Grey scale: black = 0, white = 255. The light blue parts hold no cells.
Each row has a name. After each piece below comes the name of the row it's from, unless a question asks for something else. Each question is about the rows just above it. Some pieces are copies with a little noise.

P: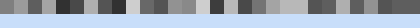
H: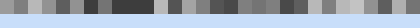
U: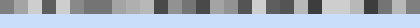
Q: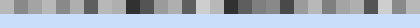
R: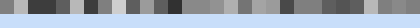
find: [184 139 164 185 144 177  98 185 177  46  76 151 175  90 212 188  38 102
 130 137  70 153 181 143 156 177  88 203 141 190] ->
Q
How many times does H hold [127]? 5
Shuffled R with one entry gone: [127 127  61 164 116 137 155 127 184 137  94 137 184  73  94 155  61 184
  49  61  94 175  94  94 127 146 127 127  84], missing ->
[206]
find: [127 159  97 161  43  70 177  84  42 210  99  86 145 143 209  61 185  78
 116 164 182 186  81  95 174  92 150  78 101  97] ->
P
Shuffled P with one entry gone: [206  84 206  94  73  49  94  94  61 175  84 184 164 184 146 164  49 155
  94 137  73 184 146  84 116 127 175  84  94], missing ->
[104]
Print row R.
[127 184  61  61  94 184  61 127 206  94 155  94  49 137 137 146 175 116
 164 155  73 127 127  94  84  94 184 127 137 127]
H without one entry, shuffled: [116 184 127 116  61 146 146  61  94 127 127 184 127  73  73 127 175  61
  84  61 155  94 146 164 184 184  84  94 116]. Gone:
[195]

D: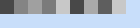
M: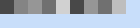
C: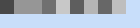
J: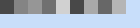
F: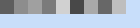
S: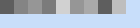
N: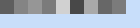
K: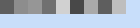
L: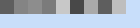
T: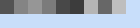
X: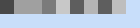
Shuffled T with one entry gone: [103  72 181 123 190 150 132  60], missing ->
[83]
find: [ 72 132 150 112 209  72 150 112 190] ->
M
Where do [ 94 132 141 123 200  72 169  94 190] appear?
L
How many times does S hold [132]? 1

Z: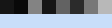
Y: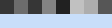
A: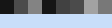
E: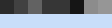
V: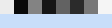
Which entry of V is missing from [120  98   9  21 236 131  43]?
[245]
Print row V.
[236   9 131  21  98  43 120 245]
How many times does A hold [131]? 1
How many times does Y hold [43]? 0
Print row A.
[ 21  75 131  21  65  75 162 120]

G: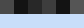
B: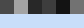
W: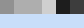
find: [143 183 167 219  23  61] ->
W
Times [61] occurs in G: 1

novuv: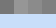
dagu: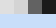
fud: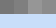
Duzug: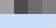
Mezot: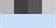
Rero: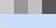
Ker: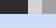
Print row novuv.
[118 150 139 127]
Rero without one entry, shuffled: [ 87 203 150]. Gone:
[193]
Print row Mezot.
[183  65  87 203]

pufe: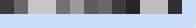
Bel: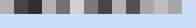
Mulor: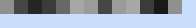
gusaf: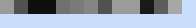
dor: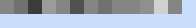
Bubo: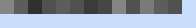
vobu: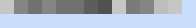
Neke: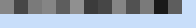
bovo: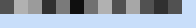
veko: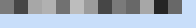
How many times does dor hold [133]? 6
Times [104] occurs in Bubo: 0
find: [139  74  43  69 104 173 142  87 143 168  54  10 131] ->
Mulor
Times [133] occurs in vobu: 3
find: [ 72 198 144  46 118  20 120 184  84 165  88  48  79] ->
bovo
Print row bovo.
[ 81 177 155  48 122  15 113 177  81 167  81  48  81]

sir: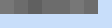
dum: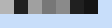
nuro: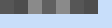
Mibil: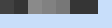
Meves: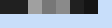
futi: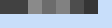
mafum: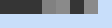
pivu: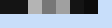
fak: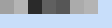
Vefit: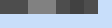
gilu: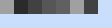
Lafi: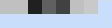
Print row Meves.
[ 32  32 160 119 138  32  20]
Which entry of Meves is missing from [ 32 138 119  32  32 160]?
[20]
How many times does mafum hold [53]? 4
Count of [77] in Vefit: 4
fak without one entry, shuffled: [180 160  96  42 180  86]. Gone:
[171]

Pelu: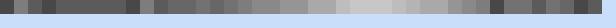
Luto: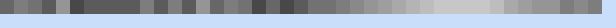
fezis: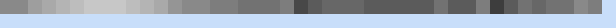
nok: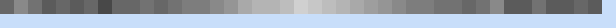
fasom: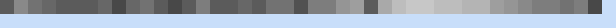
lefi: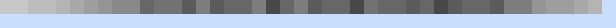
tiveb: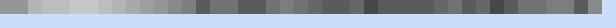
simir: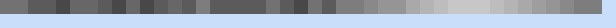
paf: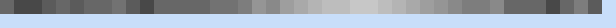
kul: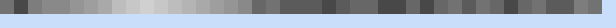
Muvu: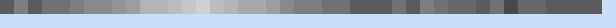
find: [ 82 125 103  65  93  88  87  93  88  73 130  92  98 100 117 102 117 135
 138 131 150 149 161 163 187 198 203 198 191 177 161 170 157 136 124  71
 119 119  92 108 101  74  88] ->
Pelu
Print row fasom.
[ 91 137 114 103  91  91  91 103  72 103 114  91  72  91 125  91  91 103
  91 114 114  81 125 125 149 158  91 169 189 199 199 189 189 180 180 158
 149 137 125 125 114 125  72]
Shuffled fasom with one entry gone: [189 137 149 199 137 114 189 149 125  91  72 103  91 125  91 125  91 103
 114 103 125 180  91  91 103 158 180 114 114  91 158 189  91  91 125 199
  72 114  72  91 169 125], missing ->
[81]
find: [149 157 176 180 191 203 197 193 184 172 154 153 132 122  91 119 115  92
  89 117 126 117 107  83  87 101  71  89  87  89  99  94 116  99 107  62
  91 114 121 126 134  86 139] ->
tiveb
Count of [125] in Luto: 7

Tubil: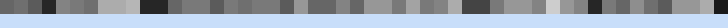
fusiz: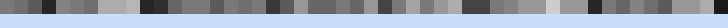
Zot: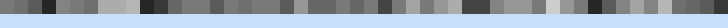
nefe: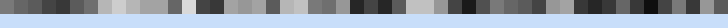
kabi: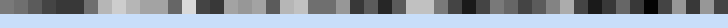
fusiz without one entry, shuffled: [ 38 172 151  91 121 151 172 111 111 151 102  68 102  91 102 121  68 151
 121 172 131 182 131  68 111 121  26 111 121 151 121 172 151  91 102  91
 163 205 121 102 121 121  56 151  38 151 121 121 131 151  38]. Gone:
[47]
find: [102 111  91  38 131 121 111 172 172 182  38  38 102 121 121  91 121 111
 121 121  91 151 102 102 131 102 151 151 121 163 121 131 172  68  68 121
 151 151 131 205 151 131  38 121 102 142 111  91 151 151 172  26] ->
Tubil
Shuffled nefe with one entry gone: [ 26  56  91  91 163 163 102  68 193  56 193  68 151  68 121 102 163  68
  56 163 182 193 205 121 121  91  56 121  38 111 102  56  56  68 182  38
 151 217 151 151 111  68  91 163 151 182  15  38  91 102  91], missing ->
[80]
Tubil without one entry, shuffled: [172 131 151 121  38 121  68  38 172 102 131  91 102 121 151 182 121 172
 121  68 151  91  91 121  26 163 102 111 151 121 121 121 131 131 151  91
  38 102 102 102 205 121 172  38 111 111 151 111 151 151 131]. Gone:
[142]
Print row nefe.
[121 102  91  68  56  91 111 182 205 182 163 163 102 217  68  56 163 151
 163  91 182 193 121 111 151  38  68  38  91 193 193 151  68  26  80 121
 102  91  68 151 163  56  38  56 102  56  15  68 121  56 151  91]

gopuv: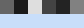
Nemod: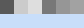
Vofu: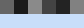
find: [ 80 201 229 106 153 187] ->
Nemod
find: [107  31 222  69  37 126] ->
gopuv
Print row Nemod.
[ 89 203 222 120 150 162]

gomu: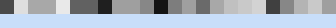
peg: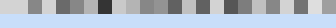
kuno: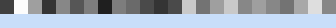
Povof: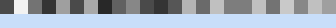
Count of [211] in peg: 5
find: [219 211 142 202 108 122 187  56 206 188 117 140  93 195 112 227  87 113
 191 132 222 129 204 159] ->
peg
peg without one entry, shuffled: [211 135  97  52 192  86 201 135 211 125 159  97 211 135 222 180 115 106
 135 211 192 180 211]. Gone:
[147]

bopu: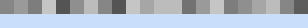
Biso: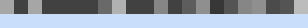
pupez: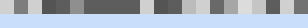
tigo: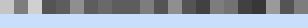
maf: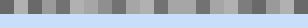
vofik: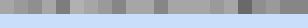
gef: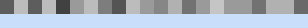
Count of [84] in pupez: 2
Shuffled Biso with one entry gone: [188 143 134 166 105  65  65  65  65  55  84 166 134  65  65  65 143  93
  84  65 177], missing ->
[75]
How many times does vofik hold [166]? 9

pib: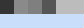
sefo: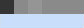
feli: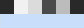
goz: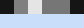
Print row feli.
[ 41 241 219  74 188  41]
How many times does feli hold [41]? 2
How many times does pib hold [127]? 1
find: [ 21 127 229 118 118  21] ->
goz
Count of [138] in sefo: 4
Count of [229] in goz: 1

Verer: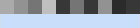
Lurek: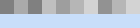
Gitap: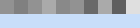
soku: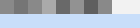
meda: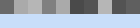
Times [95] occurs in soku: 1
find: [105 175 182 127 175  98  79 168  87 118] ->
meda
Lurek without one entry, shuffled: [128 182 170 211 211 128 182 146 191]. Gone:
[158]
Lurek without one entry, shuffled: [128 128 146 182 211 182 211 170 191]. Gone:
[158]
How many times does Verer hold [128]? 0
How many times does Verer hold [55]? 3

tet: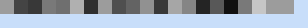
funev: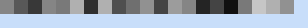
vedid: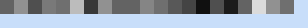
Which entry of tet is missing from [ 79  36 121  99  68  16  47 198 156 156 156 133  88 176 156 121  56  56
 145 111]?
[166]
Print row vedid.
[ 99 145  79 121 111 188  56 145  99  99 133 111  88  68  16  79  27  99
 219 145 111]
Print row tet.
[156  68  56 121 111 176  47 156  79  99 145  56 166 133  36  88  16 121
 198 156 156]

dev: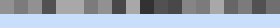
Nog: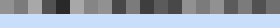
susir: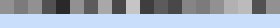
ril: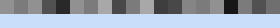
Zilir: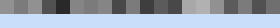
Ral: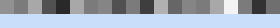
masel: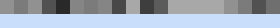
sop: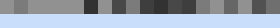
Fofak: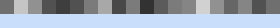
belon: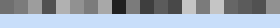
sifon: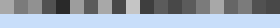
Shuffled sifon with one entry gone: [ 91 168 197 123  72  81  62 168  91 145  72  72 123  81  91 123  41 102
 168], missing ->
[157]
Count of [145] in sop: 8
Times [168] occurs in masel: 5
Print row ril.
[145 123 145  81  41 145 123 168  72 123 168  62  72 133 123 145  22 123
  81 111]
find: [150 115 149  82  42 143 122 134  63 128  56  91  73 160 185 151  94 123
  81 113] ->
Zilir

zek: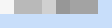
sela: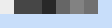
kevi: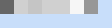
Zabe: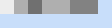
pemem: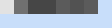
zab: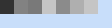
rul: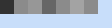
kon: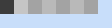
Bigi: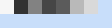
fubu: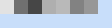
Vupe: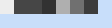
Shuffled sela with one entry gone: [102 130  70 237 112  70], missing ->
[40]
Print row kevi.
[102 208 197 208 208 246 151]
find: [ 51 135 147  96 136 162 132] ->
rul
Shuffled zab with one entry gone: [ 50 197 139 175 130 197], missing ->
[121]
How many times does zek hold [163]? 2
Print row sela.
[237  70  70  40 102 130 112]

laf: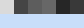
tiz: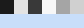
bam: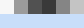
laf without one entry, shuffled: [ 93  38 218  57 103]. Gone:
[69]
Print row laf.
[218  69  93 103  38  57]

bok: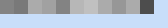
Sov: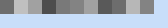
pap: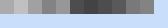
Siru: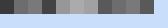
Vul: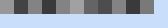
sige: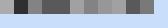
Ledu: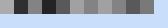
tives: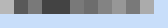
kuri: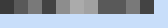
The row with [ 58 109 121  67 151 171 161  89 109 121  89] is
Siru
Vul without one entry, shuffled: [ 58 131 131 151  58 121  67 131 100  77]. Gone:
[161]
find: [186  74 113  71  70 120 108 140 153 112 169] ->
tives
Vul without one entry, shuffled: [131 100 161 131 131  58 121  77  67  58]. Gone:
[151]
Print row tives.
[183  89 121  67  67 121 109 131 151 121 171]
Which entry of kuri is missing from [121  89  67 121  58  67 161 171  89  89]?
[141]
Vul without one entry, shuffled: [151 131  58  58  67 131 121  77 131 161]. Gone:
[100]

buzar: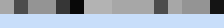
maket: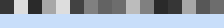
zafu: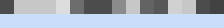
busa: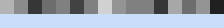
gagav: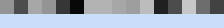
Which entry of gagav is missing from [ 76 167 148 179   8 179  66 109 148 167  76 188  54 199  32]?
[158]
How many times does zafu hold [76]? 4
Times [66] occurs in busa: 1
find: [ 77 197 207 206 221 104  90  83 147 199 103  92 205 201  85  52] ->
zafu

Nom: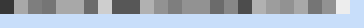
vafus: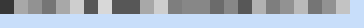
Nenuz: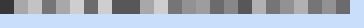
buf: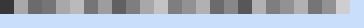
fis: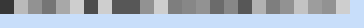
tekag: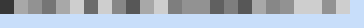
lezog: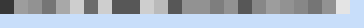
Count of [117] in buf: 3
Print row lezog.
[ 55 157 146 117 168 206 107 206  87  87 206 186  87 146 146 126 146  87
 135 157 146 135 117 146 228]
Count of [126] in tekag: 2

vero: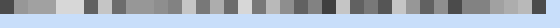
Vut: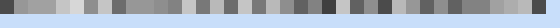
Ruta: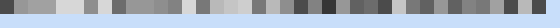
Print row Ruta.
[ 75 151 161 161 215 215 142 215 108 151 151 142 130 215 120 185 197 206
 120 185 142  75 130  54 151  97 108  75 197 120  97 151  97 130 120 161
  75 185  75]
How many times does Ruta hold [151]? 5
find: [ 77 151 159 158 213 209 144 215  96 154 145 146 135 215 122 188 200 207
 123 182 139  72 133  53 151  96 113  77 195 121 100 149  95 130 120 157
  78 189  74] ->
Ruta
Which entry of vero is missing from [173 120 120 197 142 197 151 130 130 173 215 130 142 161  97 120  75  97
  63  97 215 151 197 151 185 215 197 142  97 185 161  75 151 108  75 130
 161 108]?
[85]
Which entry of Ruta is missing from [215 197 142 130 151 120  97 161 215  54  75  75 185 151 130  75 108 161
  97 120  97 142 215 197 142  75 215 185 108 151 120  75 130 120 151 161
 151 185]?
[206]

